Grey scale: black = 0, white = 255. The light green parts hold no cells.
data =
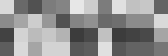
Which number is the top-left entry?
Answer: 217
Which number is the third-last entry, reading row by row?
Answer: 99
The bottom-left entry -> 93
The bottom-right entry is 118
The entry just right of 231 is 205
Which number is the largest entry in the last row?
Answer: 224
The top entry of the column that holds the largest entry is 231
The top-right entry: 99
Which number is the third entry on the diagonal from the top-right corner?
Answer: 66
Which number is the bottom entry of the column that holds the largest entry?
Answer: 87
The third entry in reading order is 81
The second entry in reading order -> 105
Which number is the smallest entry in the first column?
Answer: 66

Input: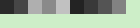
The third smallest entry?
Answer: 57
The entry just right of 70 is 175
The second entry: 70

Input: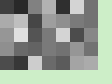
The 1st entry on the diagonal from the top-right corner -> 114
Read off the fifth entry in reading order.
47
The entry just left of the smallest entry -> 63
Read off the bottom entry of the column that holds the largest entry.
55
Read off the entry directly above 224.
191
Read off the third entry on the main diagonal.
84
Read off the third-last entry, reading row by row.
91
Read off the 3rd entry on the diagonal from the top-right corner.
212
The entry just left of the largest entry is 150
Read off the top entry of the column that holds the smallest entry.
41

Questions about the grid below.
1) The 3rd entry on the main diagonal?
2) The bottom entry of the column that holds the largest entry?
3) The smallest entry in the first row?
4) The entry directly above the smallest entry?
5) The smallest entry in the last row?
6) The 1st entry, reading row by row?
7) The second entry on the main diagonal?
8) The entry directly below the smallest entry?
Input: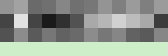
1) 90
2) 140
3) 106
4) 112
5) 82
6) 148
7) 225
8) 119

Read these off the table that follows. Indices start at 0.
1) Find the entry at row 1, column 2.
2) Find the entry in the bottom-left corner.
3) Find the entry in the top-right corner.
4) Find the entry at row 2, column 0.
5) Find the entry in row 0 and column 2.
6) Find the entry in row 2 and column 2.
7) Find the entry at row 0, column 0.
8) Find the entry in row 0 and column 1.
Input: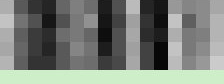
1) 81
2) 180
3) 167
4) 174
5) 51
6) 59
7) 174
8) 89

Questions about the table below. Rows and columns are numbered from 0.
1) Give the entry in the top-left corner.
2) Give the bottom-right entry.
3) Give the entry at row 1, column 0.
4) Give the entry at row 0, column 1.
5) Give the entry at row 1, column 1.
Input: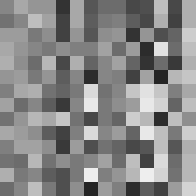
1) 134
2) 211
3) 114
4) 168
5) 134

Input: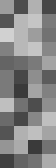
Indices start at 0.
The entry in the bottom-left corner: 64
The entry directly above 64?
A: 149
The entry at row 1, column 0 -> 84
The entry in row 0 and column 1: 77
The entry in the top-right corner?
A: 71
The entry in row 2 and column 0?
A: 209
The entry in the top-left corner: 157
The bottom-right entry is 171

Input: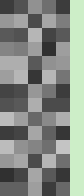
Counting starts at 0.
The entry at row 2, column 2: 182
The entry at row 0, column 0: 60
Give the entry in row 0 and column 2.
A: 145
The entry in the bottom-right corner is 104
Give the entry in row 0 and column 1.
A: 82
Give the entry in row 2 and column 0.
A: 89
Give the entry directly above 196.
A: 54
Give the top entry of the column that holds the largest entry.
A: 60
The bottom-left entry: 97
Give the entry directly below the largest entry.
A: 111

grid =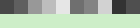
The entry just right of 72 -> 95
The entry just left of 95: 72

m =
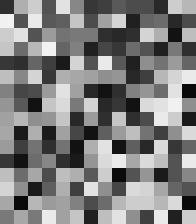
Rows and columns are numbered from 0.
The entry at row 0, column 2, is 205
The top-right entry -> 183
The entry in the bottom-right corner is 205
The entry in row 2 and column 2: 83
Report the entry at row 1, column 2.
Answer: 234
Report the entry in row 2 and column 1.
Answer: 226
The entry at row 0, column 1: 175
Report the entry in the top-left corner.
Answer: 47
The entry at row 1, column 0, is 241
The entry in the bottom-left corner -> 121
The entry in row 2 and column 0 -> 205
